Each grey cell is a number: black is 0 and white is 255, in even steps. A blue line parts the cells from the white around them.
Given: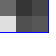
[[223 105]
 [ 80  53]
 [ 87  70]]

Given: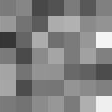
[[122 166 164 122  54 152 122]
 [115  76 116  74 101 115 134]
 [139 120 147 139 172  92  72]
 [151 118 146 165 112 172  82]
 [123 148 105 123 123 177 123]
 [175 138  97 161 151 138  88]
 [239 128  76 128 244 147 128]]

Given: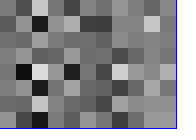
[[148 107 126 118 125 113  90 122]
 [ 70 103 147  15 149 106 147  79]
 [ 23 195  26 218  94 157  27 198]
 [123 129 115 150 101 122 146 117]
 [ 93 106 163  31 153 108 173  69]
 [149  95 104 118 108 111  63 129]
 [117  71  99  70 112  96  59 113]
 [ 61 162  65 206  76 138 132 149]
 [108 138 103 153 104 127 132 124]
 [153 143 166 136 133 132 198 102]
 [154 144 120 175 118 126 121 135]]

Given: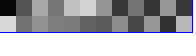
[[216   8]
 [114  85]
 [145 169]
 [125 118]
 [123 192]
 [ 98 210]
 [ 91 149]
 [141  57]
 [ 70 115]
 [150  52]
 [ 50 150]
 [184  57]]

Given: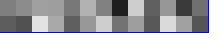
[[ 93 127]
 [ 81 140]
 [226 160]
 [169 158]
 [ 95 120]
 [152 178]
 [206 129]
 [115  31]
 [158 206]
 [ 88  96]
 [218 151]
 [161  58]
 [ 85 112]]

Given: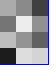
[[ 28 189 117 171]
 [221 147 237 138]
 [212  97 145  64]]

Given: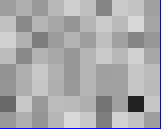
[[153 106 149 147 188 209 193 158]
 [176 200 174 176 137 177 137 175]
 [149 152 198 200 179 125 180 153]
 [183 187 175 177 169 156 167 184]
 [217 186 153 151 150 179 149 207]
 [199 175 181 181 180 157 180 191]
 [126 116 161 160 201 191 204 134]
 [210 159 161 161 184 162 185 202]
 [195  34 198 198 208 133 215 194]
 [157 198 186 187 166 150 164 160]]

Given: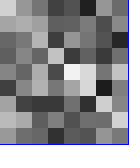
[[153 186 163  64 133  95 103 165 209]
 [110 170  66 135 101 134 120 174 151]
 [103  94  57 177 173 101 180 160 117]
 [ 49 127  57 119  74 194  62  95  65]
 [ 91  81 112 165 242  59 149  97  82]
 [ 83 111  48 215 217  97 117 123  32]
 [149 109 207  28 117  58  83  77 150]
 [121 210 134 127 195 112  38 137 107]]
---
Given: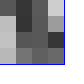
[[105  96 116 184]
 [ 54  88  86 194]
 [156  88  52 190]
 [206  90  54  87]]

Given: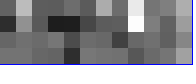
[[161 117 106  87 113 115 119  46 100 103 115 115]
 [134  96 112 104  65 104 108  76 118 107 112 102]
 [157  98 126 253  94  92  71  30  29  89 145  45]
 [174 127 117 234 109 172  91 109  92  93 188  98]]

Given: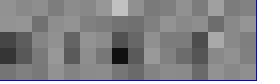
[[143 136 146 106 138 139 131 105 118 140 139 131 146 121 128 117]
 [128 145 137  85 108 129 153  90  16 119 141  90 152 122  87  53]
 [127 137 168  77 123 124 144 103  81 140 147 100 145 132  93  69]
 [149 137 109 141 137 147 128 112 114 124 128 147 142 113 149 147]
 [130 124 160 124 145 127 122 144 193 151 136 140 125 141 137 146]]

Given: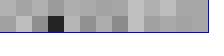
[[167 163 169 161 192 139 173 145 182  36 143 190 161]
 [167 167 189 176 192 166 163 170 174 155 176 164 177]]

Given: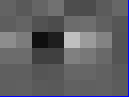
[[ 92  97  96  97  89  90  96  95]
 [ 90  97 102 102  87  85  95  95]
 [ 84 105 120 128  64  64 108 108]
 [ 84 131 155 192  30  15 124 141]
 [ 86  96 110 108  76  82 100  94]
 [103  91  76  77 113 101  89  99]]

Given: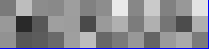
[[123 170 155 100 152 122 103 189 159 106  92  87 146]
 [175  76 117 176 124 176 154  74 157 159  88  41 153]
 [227 152 129 202 135 233 141 129 158 137 140 189 122]]

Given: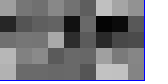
[[132 193 194  85 105 104 106 106 178]
 [134 122 160 103 105  90 138 129 183]
 [ 75  72  41  91  45 169 117 118 112]
 [ 88  11   4 105  17  99  95  84  38]
 [146 165 192  94 114 136 112 118 159]]

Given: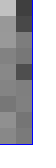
[[122 136]
 [117 144]
 [128 119]
 [127 132]
 [ 78 136]
 [119 130]
 [125 153]
 [ 72 152]
 [ 63 193]]
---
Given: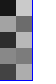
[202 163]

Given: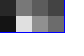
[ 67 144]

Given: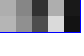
[ 25 218]

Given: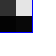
[229   3]

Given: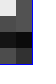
[82 76]

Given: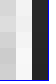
[ 40 240 211]
